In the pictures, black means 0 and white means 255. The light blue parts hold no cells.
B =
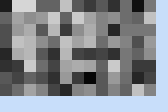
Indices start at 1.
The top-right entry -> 119
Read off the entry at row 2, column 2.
163
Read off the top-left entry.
28
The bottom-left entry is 79
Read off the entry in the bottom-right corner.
131
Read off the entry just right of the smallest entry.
88
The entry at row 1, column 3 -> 214
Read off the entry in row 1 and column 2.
214
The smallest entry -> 6
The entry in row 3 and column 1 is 79
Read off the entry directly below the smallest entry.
142
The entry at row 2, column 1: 99
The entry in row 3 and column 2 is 153

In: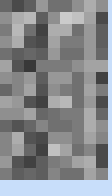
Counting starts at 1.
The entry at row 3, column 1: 123
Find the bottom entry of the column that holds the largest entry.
112
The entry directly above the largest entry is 112
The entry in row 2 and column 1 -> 143
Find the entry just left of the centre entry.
83
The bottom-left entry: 123
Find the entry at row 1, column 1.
103
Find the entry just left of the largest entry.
143
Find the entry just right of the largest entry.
193
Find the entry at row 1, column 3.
94
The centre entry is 143
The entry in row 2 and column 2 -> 173
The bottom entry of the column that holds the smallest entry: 103
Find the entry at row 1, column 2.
74
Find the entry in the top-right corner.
143
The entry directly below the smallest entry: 152
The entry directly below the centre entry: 173
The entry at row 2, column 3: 184
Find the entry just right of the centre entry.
123
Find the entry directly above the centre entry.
152
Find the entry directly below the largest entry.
173
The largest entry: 203
